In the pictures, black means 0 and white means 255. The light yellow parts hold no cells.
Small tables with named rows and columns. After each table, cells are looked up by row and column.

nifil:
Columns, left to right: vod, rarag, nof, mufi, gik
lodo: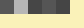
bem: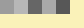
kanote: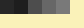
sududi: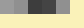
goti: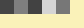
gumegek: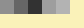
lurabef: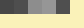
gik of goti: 119
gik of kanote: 121
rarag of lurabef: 78
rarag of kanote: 30
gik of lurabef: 79
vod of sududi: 155
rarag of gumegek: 102
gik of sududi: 144
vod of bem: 156
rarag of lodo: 182
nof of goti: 66
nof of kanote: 77
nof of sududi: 61
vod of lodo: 87
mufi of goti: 213
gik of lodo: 69
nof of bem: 102
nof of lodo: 70
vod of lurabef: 71
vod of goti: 69

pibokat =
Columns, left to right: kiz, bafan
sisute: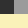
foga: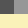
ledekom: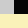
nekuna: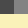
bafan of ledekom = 6
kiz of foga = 84
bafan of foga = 151
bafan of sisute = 155
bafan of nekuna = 131
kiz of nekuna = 74
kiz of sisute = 48
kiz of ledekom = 204

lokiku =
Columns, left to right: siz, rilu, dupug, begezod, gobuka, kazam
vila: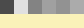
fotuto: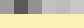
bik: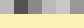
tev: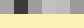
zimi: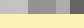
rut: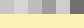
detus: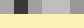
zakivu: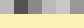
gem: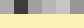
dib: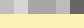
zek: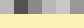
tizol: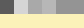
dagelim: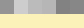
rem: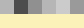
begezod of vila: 160
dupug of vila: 131
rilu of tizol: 213
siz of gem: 172
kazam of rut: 112
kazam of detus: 152
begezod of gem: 183
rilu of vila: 224
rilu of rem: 77
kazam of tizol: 148
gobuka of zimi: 173

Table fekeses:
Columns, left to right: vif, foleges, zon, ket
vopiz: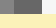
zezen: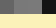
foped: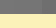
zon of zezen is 122
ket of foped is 111
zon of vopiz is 103
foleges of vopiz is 103
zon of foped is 117
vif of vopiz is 132
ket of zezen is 20
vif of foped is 118
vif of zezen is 101
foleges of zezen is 121
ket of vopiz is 246
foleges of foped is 117
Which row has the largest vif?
vopiz

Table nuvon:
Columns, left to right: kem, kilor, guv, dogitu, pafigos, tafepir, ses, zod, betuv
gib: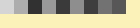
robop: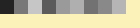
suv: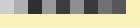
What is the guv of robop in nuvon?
198
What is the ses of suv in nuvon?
58
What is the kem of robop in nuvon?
35
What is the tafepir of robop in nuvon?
175
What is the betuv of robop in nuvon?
181
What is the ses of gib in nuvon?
62
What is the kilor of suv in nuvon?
175
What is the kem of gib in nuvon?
213
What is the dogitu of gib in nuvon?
153
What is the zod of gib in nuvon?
114
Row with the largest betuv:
robop

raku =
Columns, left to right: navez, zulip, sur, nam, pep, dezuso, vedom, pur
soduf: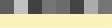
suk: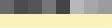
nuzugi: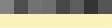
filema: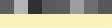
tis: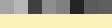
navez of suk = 105
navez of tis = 165
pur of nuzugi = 85
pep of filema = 94
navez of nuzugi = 131
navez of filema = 95
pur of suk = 156
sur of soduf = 65
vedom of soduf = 171
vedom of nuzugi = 52
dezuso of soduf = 68
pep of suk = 68
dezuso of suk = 184
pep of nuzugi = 71

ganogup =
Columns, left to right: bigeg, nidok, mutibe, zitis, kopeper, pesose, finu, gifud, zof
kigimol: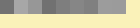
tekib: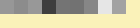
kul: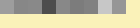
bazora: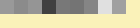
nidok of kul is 135
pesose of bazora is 116
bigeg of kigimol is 114
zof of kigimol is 155
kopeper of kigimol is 126
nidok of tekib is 140
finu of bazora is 133
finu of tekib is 134
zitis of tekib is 62
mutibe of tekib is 152
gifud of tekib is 230
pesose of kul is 124
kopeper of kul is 136
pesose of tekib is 114
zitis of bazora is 64
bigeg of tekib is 151
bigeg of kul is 157
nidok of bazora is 139
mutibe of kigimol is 151
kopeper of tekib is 116

